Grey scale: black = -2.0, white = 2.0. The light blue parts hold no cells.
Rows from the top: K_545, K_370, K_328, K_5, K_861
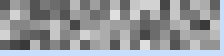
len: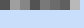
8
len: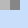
2
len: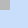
1
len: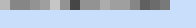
17
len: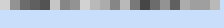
22

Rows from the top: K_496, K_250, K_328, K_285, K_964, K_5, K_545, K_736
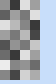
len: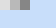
3
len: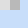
2

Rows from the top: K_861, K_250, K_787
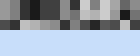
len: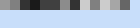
13
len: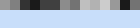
14

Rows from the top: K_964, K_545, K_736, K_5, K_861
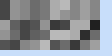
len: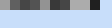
10
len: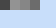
4

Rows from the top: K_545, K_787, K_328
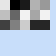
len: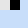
2
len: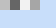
4
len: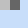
2
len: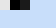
3

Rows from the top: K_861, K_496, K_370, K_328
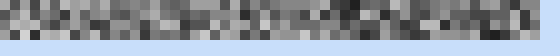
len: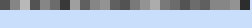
25
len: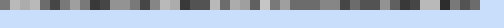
48

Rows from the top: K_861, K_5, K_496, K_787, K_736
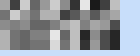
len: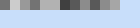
12
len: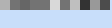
11

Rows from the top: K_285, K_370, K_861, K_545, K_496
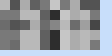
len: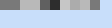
10
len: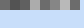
8

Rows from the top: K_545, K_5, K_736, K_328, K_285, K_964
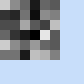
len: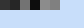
6
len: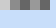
5
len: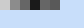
6
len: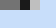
4

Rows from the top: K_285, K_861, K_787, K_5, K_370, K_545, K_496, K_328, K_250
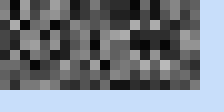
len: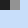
2
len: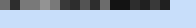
17
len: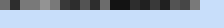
20
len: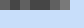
7
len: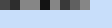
9
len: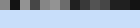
14

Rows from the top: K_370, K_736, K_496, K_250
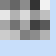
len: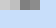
4
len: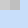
2
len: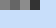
4
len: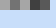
5

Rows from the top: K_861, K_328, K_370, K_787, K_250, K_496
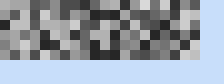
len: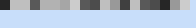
19
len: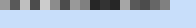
17
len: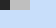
3
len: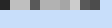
10
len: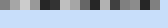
16

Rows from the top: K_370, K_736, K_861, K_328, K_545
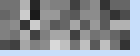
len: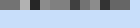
13
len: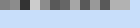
13
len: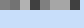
8
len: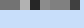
8
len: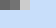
3

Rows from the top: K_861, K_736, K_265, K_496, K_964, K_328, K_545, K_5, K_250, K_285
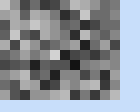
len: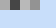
4
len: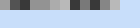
12
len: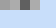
4
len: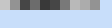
10
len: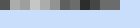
12
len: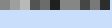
11
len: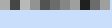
11

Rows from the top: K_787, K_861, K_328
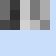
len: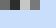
4
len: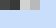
4

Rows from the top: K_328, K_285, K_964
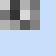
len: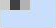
3
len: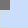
1

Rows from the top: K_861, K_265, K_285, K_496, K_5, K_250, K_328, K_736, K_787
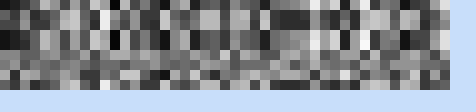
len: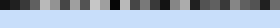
28
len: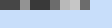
9

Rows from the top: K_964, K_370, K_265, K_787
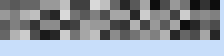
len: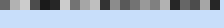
22
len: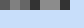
7
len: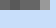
5
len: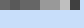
8

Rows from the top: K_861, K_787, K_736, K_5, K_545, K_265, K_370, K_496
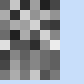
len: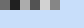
6
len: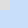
1
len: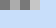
4
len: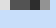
5

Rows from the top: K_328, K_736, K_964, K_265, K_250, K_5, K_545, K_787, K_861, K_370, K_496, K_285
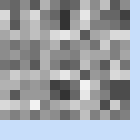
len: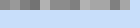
13
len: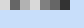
7

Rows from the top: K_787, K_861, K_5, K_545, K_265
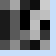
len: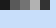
5
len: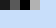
4
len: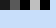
5
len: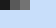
3

